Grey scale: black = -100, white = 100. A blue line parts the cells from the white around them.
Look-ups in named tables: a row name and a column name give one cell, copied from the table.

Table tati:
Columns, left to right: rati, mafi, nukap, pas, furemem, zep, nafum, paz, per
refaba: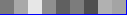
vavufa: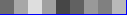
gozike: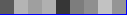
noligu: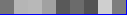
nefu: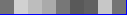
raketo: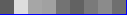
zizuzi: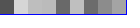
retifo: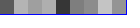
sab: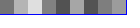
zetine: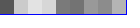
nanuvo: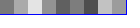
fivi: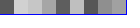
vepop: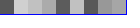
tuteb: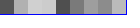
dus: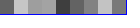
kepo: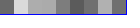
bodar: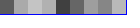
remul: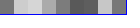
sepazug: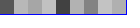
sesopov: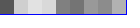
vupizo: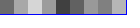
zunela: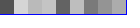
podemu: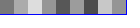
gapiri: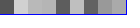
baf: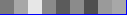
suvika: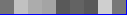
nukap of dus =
24
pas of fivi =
30
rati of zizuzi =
-35
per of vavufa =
45
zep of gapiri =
50
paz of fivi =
12
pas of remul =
34
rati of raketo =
-27
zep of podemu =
22
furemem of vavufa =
-45
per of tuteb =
47
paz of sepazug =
53
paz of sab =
-1
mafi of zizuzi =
68
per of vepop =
30
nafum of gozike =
12
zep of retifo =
-1
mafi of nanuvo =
33
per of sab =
22
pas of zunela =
54

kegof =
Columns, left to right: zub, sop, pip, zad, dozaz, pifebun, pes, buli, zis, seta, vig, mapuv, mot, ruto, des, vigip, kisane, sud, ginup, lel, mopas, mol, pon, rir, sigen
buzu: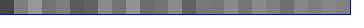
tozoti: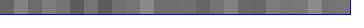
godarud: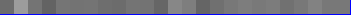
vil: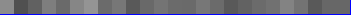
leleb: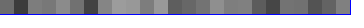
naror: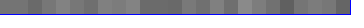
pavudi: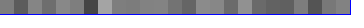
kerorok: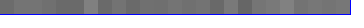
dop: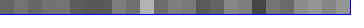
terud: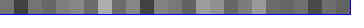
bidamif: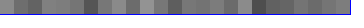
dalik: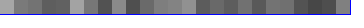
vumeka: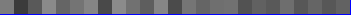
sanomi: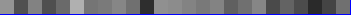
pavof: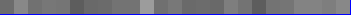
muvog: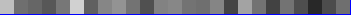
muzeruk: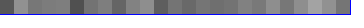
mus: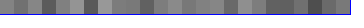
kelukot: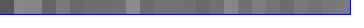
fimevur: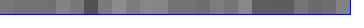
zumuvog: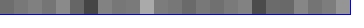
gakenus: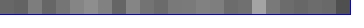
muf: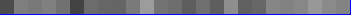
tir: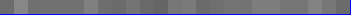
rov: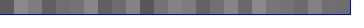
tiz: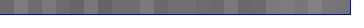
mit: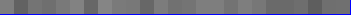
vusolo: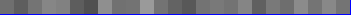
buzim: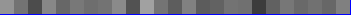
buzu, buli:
9
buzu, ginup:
8
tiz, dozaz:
-15
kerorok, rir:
-9
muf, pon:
19
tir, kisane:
-9
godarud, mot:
6
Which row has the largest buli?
terud

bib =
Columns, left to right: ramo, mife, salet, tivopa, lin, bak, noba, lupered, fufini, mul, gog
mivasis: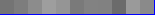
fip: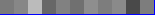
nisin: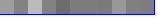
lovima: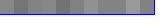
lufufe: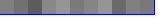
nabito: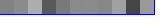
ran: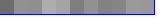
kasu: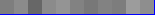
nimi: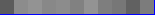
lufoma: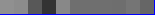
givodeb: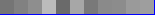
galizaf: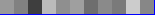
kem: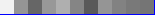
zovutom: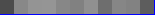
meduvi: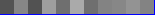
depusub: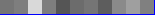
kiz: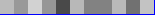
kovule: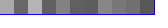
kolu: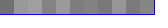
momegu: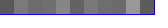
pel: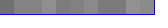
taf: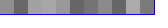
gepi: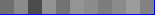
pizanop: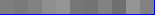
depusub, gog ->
0
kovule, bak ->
-25
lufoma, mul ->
-8
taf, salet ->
27
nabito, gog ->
20
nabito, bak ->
8
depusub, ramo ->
-8
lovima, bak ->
1
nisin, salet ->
46

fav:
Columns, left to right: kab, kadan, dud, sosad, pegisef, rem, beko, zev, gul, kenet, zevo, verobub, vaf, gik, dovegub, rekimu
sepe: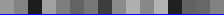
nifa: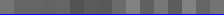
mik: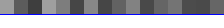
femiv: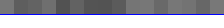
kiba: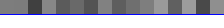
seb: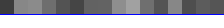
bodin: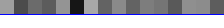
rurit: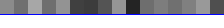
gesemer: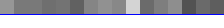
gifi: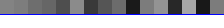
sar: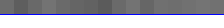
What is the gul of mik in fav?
-23
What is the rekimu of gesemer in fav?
-26
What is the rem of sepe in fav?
-22
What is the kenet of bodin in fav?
-22
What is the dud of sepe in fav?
-77
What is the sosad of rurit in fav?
-13
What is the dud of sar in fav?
-18
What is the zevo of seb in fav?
-13
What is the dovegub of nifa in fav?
-21
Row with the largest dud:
rurit

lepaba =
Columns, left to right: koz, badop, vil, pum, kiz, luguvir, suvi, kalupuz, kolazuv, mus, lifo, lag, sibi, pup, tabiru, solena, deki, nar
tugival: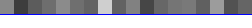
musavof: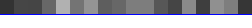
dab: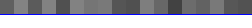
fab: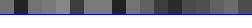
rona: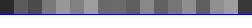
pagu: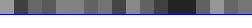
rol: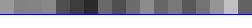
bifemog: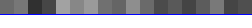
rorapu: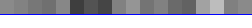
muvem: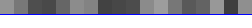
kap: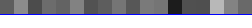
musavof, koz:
-60
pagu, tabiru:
-24
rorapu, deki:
0
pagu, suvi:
-22
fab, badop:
-72
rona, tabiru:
-27
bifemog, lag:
-41
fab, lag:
-53
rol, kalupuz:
-18

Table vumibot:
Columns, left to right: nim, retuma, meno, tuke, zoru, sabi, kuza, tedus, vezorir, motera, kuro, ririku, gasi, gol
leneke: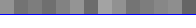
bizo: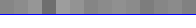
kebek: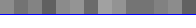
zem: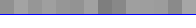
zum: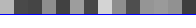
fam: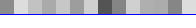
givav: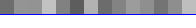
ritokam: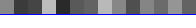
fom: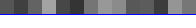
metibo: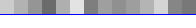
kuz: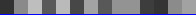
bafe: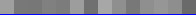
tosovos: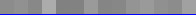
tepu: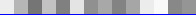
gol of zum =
-52
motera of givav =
22
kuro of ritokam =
4
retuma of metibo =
40
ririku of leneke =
6
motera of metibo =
24
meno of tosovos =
7
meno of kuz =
49
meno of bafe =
-7
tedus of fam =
-34
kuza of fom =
-8
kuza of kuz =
28
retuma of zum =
-43
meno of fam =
52
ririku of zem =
22
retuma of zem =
28
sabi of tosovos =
2

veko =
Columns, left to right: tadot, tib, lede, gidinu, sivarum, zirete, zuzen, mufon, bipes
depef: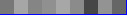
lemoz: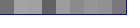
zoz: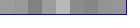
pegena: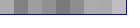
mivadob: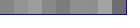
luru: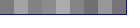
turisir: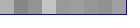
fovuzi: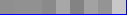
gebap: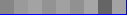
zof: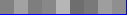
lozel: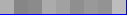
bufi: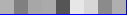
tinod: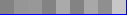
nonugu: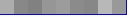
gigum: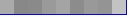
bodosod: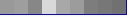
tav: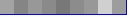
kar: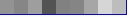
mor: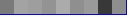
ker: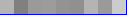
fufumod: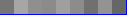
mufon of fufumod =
15
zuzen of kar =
30
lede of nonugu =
1
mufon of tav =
63
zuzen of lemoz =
17
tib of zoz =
20
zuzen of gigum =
20
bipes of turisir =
25
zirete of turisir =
24
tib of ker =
0
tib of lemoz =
28
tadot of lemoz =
-11
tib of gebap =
21

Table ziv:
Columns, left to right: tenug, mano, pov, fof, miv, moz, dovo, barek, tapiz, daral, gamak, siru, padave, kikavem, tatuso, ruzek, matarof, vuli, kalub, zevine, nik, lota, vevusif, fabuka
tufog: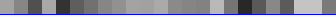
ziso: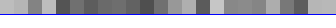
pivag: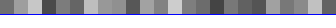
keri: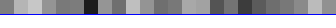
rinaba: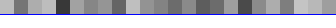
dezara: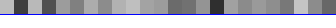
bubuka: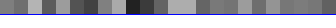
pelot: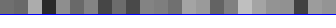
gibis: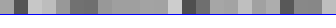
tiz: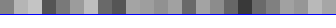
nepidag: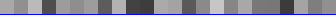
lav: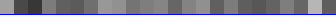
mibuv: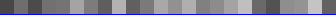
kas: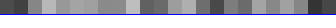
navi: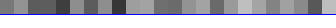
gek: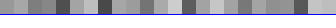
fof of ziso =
48
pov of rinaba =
36
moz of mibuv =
29
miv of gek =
-38
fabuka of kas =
-44
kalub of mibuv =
-18
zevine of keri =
-14
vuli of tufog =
-69
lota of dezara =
54
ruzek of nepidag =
55

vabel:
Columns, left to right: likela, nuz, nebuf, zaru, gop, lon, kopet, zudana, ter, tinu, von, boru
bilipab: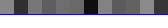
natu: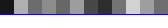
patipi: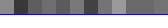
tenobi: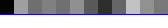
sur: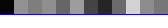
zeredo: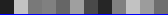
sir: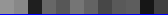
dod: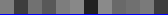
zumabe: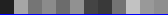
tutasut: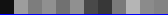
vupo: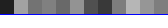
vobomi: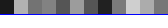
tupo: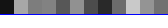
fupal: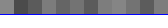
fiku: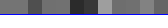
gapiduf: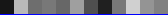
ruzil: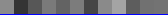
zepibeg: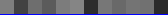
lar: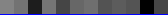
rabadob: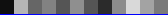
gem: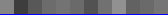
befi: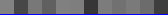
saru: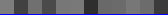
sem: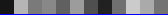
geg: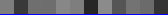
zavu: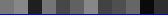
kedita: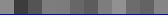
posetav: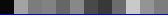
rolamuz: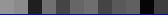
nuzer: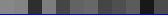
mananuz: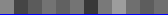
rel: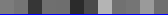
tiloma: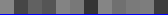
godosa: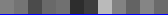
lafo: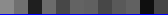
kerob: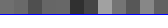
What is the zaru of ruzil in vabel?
-4
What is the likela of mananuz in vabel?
6
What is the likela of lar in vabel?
3
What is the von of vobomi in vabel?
35
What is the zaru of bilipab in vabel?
-26
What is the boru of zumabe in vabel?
11
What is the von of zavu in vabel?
-92
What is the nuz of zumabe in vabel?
30
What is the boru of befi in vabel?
-51
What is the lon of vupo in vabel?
15
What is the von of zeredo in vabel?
22

